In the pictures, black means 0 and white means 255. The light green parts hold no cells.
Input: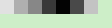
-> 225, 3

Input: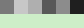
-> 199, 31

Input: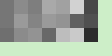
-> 210, 44

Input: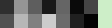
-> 204, 3

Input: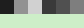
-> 209, 30

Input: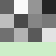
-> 249, 37

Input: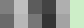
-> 191, 52

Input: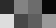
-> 221, 8

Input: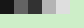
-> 222, 22
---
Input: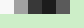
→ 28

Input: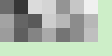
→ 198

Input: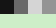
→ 213

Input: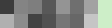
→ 111

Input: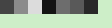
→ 89

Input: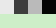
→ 186

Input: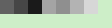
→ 179

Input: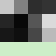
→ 45

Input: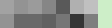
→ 176
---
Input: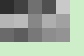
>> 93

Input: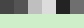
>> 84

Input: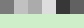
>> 193

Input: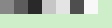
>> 92

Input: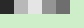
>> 184

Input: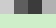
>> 94

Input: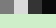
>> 218

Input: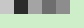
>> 43
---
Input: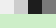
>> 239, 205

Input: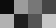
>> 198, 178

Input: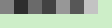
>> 195, 151

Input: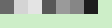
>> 228, 212

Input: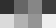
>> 238, 218

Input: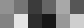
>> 228, 206

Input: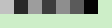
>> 193, 157
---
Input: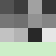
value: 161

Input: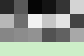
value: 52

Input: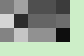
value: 79

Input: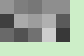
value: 142

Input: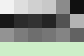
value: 139

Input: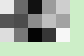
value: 155

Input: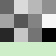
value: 184

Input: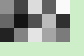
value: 95
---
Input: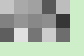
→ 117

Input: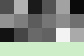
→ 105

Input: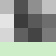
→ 68

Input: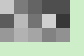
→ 165

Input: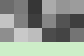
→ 189

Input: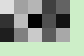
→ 202

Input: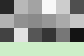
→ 86
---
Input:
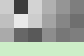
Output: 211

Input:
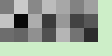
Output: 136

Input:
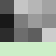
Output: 182

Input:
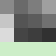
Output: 125

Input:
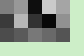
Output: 14

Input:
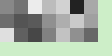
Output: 236

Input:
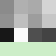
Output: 170
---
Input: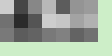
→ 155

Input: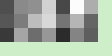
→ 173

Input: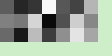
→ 181

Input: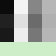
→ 182

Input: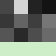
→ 19

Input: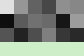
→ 135
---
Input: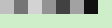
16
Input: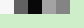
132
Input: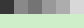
216
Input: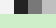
191
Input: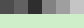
197
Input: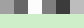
189
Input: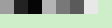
232
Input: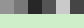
69
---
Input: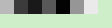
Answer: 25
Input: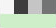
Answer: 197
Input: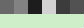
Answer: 29
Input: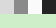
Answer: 250
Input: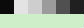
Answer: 206
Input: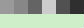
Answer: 100
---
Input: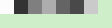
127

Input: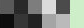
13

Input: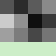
56

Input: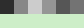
135

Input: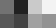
243

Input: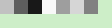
24
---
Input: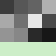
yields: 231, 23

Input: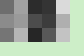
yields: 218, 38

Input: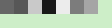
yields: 236, 24

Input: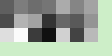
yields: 251, 16

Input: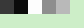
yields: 253, 11

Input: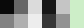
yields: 237, 9

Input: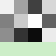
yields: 253, 12

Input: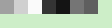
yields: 250, 20

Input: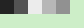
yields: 236, 35
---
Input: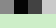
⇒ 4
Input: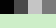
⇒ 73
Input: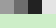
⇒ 109
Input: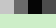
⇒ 106
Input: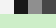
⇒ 24
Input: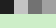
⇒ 195
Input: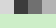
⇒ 60
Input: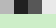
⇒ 33
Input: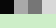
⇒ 169
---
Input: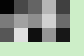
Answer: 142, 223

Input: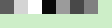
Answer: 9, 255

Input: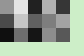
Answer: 96, 228

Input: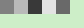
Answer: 57, 227

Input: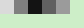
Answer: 19, 218

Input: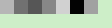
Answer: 135, 209
